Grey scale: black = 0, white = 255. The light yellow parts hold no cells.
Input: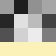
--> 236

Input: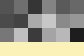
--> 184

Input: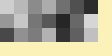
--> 96

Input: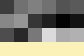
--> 171

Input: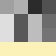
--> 189

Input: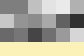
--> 154
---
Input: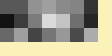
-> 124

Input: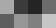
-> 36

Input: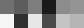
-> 126

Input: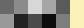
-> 215

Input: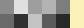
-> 158

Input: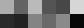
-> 186

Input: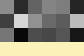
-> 145

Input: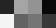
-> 147

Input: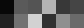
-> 84

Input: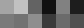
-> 99
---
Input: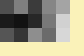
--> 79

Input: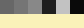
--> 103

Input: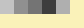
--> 195

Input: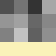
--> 80

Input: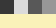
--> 55

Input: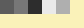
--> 92

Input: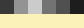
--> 57

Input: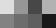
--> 222

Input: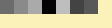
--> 108

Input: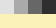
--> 225
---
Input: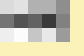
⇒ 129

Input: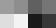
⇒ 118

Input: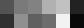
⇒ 34

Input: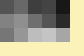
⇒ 42

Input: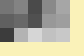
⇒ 158

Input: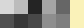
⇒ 102

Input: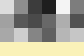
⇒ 81

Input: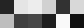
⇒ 216

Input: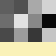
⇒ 9

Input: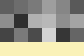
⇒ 164
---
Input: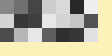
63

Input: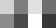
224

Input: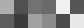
114

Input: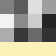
204

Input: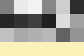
62

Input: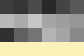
197

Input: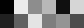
141
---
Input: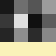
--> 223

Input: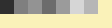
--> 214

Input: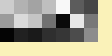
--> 248

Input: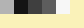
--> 247

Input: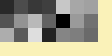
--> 222

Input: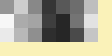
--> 247

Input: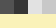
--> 226
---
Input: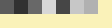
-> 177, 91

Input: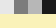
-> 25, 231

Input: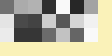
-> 163, 235

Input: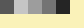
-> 37, 87

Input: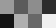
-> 44, 20

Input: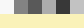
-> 194, 248
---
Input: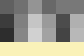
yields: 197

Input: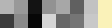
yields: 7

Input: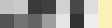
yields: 101

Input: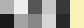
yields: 136

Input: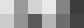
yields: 90

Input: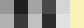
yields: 193

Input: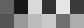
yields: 188
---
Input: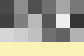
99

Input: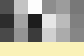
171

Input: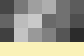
85

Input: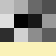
141

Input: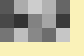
109

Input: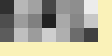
108
